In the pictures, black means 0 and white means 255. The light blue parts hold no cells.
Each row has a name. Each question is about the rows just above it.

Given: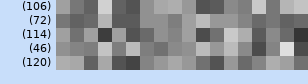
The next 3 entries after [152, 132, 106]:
[119,  98, 106]
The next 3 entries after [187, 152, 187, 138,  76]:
[132, 223,  76]
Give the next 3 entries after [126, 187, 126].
[113, 138, 145]
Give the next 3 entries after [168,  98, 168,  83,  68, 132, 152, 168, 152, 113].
[ 83, 152, 106]

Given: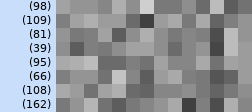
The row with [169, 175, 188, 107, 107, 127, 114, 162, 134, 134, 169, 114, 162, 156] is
(95)
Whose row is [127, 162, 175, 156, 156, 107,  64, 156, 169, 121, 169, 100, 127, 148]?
(109)
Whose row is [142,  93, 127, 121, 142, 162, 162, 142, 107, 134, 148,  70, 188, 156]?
(39)
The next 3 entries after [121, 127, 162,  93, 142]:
[175, 142, 121]

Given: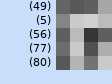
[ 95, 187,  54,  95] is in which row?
(56)
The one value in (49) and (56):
[95]
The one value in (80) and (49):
[88]
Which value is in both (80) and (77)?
[202]
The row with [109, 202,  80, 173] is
(77)
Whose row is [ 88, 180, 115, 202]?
(80)

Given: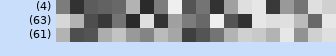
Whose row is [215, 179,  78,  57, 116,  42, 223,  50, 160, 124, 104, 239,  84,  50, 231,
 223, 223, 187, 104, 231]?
(63)
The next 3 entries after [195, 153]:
[132, 187, 166]
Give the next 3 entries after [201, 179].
[231, 146, 208]
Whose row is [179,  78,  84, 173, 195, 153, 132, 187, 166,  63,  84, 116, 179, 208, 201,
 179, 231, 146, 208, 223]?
(61)
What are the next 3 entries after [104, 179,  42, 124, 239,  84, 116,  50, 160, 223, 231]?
[ 57, 153, 116]

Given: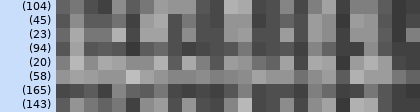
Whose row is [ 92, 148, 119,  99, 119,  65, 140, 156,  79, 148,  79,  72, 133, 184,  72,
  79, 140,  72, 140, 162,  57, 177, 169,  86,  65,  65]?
(143)
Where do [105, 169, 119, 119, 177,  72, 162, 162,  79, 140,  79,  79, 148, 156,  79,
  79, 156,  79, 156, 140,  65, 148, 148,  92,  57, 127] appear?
(23)
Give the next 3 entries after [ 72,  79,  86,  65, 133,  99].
[ 65,  65, 140]
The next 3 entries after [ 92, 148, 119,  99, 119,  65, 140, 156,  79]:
[148,  79,  72]
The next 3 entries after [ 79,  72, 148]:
[148,  65,  79]

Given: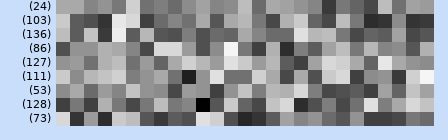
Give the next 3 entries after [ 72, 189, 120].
[ 45,  52, 140]
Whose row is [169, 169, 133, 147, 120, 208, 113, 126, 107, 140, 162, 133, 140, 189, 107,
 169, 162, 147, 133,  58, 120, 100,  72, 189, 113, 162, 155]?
(24)
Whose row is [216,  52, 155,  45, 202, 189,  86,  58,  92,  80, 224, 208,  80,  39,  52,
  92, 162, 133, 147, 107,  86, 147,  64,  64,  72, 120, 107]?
(73)
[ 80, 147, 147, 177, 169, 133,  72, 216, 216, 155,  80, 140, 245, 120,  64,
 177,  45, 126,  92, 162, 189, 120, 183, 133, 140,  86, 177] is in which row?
(86)

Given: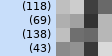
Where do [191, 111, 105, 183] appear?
(138)
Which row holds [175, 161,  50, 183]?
(69)
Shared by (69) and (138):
[183]
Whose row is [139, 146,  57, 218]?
(43)

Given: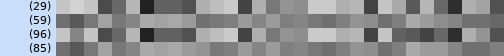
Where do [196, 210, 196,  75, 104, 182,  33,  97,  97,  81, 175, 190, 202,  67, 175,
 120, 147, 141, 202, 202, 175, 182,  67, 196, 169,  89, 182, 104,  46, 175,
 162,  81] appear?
(29)
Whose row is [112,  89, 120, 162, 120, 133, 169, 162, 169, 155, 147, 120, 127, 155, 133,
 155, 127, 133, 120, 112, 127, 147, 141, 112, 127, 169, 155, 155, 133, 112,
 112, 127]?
(85)

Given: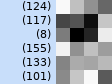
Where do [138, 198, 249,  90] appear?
(101)
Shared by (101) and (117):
[198]
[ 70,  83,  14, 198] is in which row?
(117)
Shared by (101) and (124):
[249]
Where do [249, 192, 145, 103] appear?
(124)
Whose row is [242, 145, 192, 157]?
(155)
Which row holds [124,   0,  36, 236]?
(8)

